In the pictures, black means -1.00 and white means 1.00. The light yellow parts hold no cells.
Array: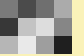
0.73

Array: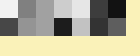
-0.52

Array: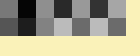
-0.60

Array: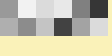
0.00

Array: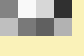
0.69

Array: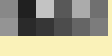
0.34
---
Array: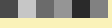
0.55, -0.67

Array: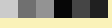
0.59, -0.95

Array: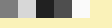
0.96, -0.74

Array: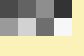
0.94, -0.60

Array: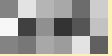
0.94, -0.60

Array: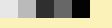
0.81, -0.98

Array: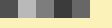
0.45, -0.54
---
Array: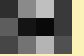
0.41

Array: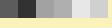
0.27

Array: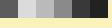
0.46

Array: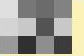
0.11

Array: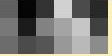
-0.33

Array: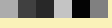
-0.69

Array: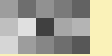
0.05
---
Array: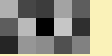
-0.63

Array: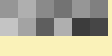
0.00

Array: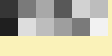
0.48

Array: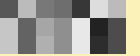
-0.40

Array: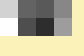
0.06

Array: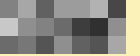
0.12

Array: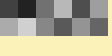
0.24

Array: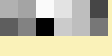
-0.45
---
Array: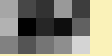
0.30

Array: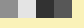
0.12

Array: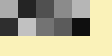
0.35

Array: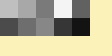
0.50

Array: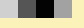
0.63

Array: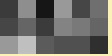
-0.54
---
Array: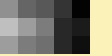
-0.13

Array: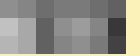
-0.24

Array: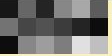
0.23

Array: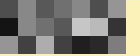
0.36

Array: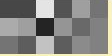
0.52

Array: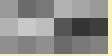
0.12
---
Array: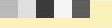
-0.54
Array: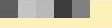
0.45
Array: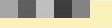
0.50
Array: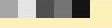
-0.38
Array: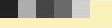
-0.46
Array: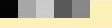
0.59
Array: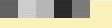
0.43
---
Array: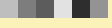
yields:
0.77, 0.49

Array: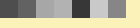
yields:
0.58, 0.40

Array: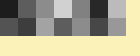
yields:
0.64, 0.47

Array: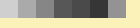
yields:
0.62, 0.33

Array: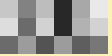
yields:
0.83, 0.73

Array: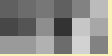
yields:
0.65, 0.55
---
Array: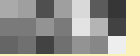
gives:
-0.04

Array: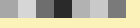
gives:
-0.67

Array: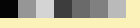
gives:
-0.52

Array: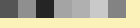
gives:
0.29

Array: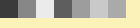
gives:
-0.26

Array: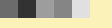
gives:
0.23

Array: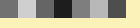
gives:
-0.77

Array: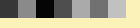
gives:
-0.39

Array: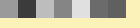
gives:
0.04
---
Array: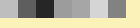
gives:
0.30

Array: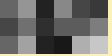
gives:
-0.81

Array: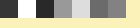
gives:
0.73

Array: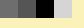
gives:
-0.33

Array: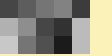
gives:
-0.37

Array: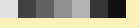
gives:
0.40

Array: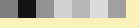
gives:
0.43
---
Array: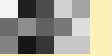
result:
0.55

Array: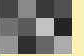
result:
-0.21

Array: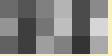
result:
-0.60

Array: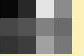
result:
0.26

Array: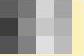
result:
0.75

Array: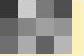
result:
-0.23

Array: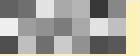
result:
-0.39

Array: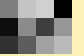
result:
0.26

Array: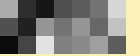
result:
0.25
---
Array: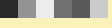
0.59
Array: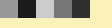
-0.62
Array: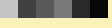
-0.94
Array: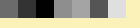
0.75
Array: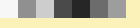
0.23
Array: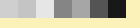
-0.81
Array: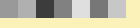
0.56
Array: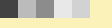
0.65
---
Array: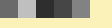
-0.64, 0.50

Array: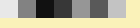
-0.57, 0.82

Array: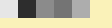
0.09, 0.80

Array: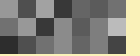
0.09, 0.47

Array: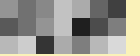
0.52, 0.70

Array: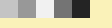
0.89, 0.89

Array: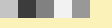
0.01, 0.90

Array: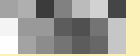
-0.28, 0.99

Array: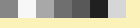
-0.13, 0.94

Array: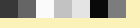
0.52, 0.96
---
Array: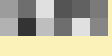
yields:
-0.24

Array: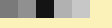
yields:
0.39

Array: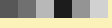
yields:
0.16

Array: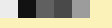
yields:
-0.43

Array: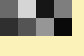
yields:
-0.83

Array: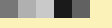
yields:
-0.80
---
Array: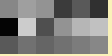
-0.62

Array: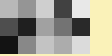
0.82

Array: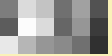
-0.36

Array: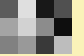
-0.37

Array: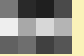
-0.42

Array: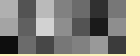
-0.07
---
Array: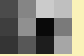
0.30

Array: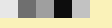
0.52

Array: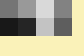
-0.26

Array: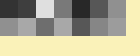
0.22

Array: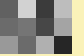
-0.70

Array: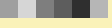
0.43
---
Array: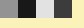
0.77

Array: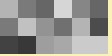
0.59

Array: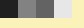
-0.22

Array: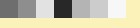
0.60

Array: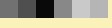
0.58

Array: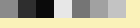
0.26
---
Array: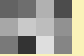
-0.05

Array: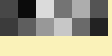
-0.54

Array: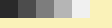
-0.67

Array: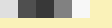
0.75

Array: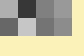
-0.19

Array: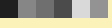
-0.76

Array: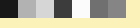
-0.81

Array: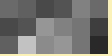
-0.25

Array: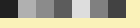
-0.74
